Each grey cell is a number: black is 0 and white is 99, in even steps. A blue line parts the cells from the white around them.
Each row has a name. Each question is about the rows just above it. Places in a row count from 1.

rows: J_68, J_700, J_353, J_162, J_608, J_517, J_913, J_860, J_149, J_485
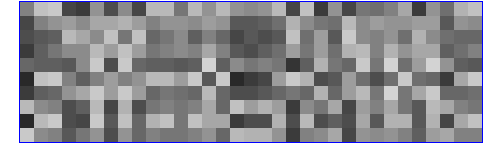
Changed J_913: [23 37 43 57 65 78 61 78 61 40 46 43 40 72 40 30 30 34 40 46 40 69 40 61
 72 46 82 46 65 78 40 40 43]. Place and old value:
3, [40]
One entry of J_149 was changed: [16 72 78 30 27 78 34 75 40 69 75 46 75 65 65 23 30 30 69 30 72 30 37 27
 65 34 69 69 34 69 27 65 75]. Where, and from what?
24, [30]
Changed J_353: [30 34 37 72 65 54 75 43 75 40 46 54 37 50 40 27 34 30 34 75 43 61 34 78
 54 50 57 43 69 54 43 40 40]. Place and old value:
8, [46]
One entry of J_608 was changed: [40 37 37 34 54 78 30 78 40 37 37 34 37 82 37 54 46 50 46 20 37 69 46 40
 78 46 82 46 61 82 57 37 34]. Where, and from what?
28, [43]
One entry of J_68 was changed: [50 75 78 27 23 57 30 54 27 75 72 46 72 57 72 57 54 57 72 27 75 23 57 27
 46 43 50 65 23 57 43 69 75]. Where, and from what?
10, [72]
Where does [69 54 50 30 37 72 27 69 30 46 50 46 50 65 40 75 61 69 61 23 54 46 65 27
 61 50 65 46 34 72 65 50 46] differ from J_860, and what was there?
1, [72]

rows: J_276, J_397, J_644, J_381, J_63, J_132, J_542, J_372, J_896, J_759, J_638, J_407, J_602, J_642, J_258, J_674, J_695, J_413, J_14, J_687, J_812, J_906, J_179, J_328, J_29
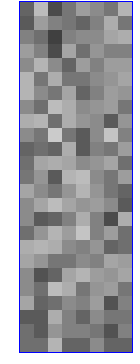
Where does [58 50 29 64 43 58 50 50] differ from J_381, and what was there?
1, [61]
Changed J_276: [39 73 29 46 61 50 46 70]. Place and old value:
6, [54]
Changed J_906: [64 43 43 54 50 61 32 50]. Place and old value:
2, [39]
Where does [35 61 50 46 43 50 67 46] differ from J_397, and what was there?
5, [39]
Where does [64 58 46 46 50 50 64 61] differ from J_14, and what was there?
5, [54]

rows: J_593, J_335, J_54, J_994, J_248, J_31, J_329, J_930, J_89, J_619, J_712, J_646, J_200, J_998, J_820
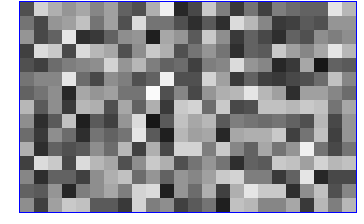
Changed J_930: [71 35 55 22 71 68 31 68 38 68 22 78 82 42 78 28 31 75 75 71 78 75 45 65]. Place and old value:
8, [65]
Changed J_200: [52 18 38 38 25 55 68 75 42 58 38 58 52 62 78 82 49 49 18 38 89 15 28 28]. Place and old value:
19, [22]
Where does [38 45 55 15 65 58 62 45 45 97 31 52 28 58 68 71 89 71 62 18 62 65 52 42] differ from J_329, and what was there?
22, [62]
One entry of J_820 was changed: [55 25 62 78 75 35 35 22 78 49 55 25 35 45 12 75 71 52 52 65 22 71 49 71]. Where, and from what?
9, [82]
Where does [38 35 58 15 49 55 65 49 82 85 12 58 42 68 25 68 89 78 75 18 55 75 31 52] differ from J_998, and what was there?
19, [78]
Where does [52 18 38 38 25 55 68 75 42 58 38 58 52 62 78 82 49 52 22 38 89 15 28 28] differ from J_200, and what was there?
18, [49]
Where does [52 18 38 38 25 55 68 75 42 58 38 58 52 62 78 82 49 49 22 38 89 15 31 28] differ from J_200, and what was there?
23, [28]

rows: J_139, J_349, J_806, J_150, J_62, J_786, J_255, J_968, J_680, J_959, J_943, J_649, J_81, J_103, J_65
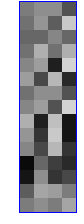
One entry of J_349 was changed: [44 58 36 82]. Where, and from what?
4, [78]
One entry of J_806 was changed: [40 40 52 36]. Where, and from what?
4, [40]
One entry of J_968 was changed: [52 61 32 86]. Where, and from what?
4, [82]
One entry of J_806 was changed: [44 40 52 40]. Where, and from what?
1, [40]
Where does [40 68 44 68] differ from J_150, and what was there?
1, [44]
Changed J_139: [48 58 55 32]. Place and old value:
2, [55]
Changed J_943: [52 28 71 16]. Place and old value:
4, [20]

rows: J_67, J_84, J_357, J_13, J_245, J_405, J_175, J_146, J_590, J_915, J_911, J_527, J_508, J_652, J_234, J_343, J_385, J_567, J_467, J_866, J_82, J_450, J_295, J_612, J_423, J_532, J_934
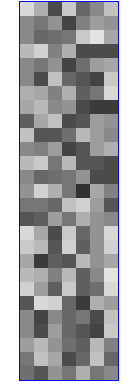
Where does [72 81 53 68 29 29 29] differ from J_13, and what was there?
3, [50]
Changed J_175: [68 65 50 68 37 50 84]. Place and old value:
6, [46]
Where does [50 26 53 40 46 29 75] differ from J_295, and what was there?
1, [53]
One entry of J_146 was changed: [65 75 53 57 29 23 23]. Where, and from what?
2, [72]
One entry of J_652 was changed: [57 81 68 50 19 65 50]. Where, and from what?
4, [46]

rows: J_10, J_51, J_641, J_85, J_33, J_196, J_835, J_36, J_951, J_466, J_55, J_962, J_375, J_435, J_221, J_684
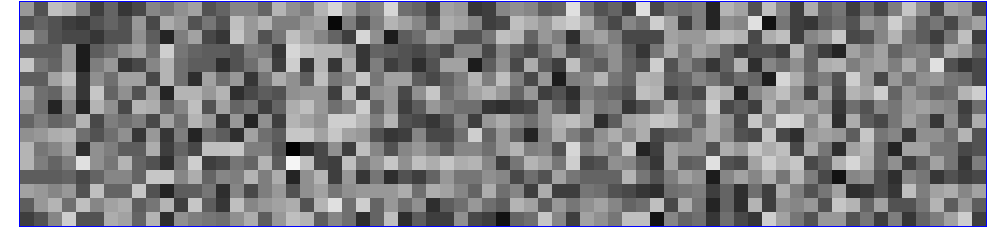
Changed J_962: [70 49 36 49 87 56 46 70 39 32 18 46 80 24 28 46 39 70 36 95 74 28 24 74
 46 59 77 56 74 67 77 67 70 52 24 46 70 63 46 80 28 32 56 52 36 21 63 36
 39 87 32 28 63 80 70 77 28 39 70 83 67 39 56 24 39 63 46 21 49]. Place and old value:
3, [39]
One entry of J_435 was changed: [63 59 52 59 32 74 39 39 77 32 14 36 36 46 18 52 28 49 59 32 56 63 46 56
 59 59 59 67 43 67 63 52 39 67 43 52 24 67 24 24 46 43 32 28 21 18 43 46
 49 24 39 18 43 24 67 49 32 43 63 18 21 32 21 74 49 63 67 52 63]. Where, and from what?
58, [46]
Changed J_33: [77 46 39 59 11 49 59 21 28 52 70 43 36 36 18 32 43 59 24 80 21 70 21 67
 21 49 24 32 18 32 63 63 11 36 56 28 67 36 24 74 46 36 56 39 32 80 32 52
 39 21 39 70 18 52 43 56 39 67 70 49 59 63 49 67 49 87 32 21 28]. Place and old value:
41, [43]

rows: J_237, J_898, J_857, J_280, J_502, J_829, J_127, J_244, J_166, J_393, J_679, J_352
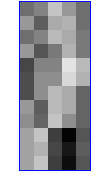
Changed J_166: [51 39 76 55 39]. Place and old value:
1, [55]
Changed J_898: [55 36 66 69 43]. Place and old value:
1, [59]

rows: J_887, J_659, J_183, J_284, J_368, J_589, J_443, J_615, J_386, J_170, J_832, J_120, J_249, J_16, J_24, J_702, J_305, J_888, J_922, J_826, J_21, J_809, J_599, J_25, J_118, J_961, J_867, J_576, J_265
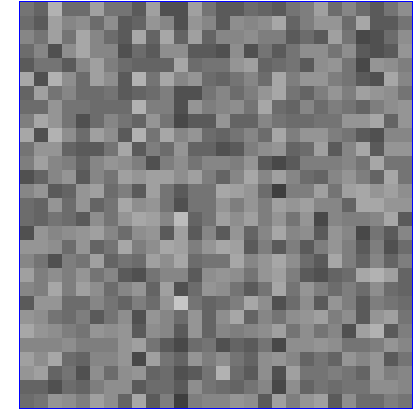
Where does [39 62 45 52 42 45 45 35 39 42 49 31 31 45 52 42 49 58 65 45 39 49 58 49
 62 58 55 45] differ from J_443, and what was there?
6, [42]
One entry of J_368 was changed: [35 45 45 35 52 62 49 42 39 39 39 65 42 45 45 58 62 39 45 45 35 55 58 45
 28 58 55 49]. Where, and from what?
19, [42]
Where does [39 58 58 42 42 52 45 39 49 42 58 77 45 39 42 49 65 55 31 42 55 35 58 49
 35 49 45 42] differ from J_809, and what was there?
1, [35]
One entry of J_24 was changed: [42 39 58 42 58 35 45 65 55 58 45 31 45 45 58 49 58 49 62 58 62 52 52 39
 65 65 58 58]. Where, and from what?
6, [39]
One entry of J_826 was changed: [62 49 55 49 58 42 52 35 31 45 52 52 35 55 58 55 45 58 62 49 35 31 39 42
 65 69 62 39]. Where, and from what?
6, [45]

